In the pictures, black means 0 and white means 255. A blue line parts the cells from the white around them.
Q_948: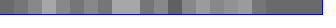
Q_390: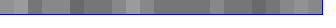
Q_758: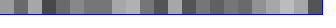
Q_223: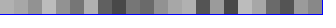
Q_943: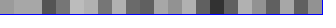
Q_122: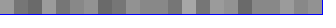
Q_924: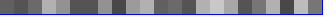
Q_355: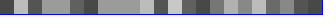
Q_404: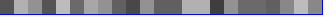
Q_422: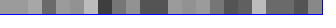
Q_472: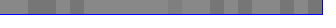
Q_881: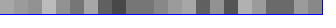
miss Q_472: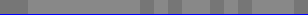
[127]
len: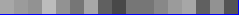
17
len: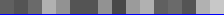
16
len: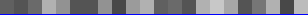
22

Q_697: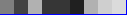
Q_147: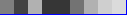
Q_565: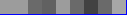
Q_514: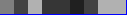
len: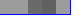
5
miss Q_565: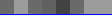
[167]

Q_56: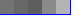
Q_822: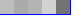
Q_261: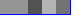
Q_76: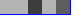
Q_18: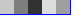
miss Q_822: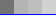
[171]
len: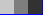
3
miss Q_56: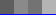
[103]
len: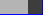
3
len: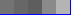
5
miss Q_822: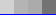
[189]

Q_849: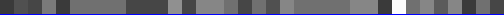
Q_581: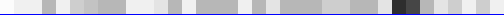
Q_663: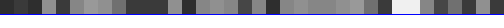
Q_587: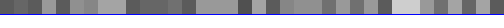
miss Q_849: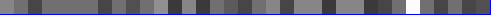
[122]
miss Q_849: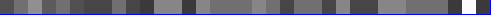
[122]
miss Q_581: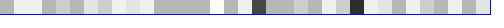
[195]

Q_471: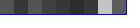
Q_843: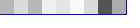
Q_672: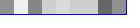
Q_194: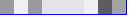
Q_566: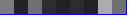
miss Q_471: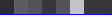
[64]
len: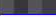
4

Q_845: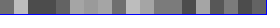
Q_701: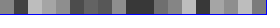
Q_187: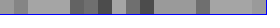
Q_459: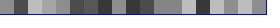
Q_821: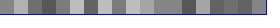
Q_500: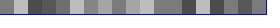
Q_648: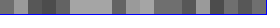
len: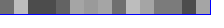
15
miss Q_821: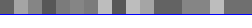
[177]
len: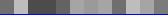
12
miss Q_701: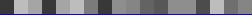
[66]

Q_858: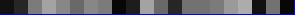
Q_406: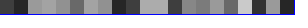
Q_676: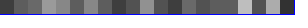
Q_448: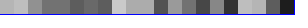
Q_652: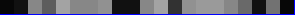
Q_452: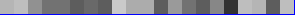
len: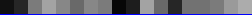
18
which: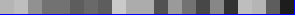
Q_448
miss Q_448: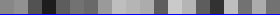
[71]

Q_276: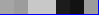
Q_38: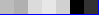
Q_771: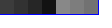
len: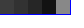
5
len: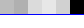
6
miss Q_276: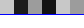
[165]
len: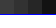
4
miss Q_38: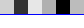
[219]
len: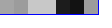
7

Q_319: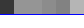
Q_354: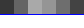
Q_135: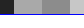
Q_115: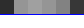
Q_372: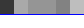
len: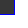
1
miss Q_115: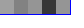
[45]
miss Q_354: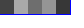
[100]
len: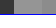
4
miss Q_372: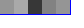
[190]
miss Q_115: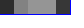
[160]
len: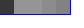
5

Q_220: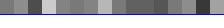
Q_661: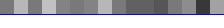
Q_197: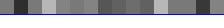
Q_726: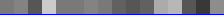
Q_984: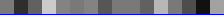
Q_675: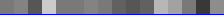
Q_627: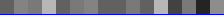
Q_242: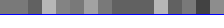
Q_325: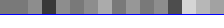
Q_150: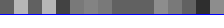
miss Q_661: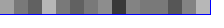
[193]
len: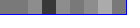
9
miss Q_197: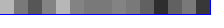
[109]
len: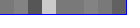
9
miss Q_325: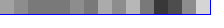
[151]
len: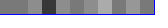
11

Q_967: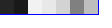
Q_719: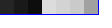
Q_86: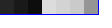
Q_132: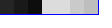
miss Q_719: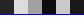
[211]
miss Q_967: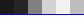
[232]
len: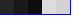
5

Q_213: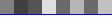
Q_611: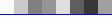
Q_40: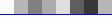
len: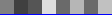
8
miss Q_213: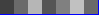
[222]
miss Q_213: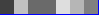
[85]
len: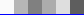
6
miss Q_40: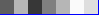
[172]
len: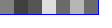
7

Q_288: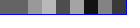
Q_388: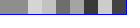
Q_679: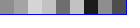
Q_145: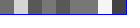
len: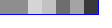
7
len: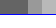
4
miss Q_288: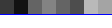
[153]

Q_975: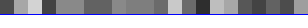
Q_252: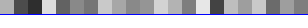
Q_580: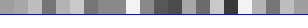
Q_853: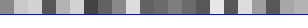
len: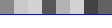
8
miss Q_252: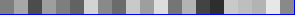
[149]

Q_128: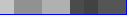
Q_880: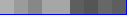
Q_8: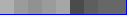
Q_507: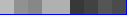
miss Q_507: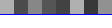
[187]
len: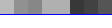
8

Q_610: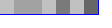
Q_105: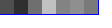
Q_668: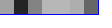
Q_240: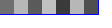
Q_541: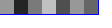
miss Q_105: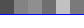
[47]
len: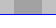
4
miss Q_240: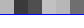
[90]
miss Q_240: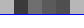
[193]
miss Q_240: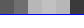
[79]
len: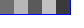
5
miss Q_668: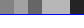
[174]

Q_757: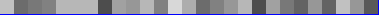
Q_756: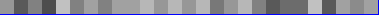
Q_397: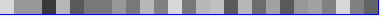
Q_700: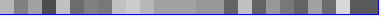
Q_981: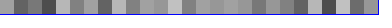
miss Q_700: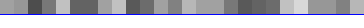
[204]
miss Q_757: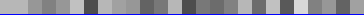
[173]
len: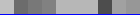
10
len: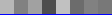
8
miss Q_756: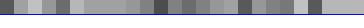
[139]
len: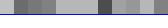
12

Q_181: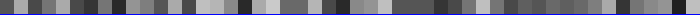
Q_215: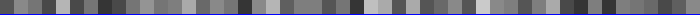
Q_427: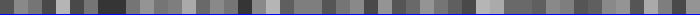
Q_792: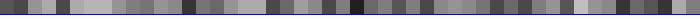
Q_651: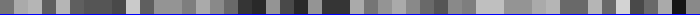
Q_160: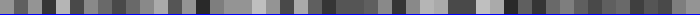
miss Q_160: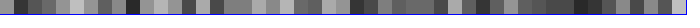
[63]
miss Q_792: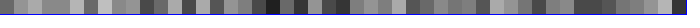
[158]
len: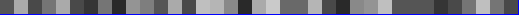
37
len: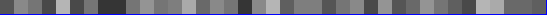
39
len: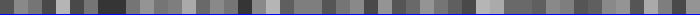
50
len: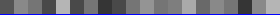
20

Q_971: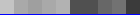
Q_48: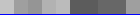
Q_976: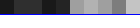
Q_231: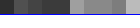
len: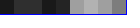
9
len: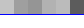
6
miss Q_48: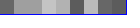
[149]
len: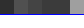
6
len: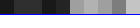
10
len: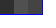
3

